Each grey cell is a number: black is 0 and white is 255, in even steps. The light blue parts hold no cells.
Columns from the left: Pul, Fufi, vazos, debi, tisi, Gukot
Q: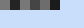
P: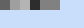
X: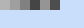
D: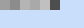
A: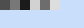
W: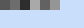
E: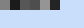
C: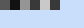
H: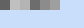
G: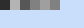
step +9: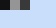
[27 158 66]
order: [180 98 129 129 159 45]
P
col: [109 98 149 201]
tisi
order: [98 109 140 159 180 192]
H
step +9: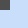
[87]
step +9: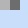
[189 118]

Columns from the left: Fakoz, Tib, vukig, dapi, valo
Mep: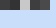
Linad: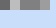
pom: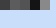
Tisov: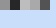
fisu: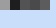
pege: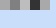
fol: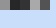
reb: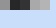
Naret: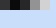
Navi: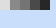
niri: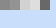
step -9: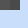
[74 65]
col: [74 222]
dapi
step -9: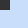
[42]
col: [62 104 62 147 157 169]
Fakoz

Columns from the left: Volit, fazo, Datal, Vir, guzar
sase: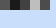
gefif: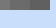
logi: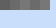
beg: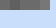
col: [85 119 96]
Volit
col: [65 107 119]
Datal
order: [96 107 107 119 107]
beg
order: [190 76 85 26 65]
sase
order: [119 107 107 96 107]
beg

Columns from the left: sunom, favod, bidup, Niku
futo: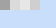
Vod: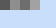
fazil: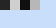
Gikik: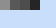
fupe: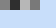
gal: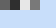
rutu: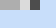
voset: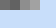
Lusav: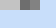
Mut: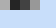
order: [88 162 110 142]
Vod
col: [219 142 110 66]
bidup
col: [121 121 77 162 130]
Niku
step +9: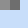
[151 119]
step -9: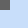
[89]
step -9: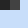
[28 57]

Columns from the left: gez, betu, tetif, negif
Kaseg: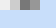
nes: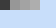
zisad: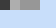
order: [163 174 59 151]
nes
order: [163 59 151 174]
nes
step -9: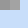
[142 154]
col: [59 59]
gez

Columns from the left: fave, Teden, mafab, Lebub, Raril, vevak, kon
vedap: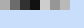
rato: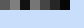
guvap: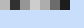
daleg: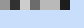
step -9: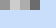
[141 196 164 99]
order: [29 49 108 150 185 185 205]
daleg
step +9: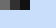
[117 58 26]
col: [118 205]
Lebub
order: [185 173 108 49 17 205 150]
vedap
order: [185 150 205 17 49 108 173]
vedap
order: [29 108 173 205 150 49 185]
guvap

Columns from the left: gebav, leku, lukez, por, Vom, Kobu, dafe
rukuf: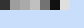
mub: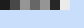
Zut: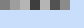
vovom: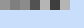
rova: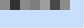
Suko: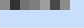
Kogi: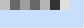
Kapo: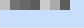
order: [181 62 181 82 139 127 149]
vovom
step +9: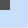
[91]
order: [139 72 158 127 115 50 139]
Suko

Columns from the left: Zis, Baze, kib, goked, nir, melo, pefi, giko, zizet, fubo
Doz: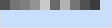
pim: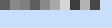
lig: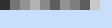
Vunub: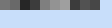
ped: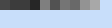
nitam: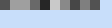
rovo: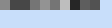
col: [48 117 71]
Zis
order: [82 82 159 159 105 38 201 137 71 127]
nitam
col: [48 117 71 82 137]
Zis
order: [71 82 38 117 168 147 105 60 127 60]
ped
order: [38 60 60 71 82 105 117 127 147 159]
Vunub
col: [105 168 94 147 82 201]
melo
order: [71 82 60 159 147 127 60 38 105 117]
Vunub

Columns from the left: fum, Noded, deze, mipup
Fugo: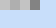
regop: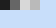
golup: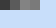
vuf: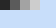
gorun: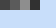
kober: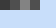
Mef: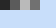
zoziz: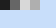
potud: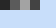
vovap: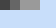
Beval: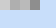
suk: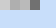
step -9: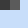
[49 82]
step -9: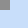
[133]
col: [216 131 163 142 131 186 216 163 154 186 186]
deze

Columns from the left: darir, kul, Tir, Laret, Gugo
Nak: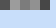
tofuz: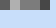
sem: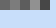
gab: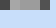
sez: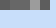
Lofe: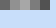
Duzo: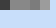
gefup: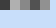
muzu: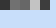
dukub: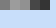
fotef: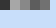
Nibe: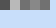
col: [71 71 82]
Gugo
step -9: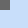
[94]
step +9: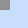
[154]

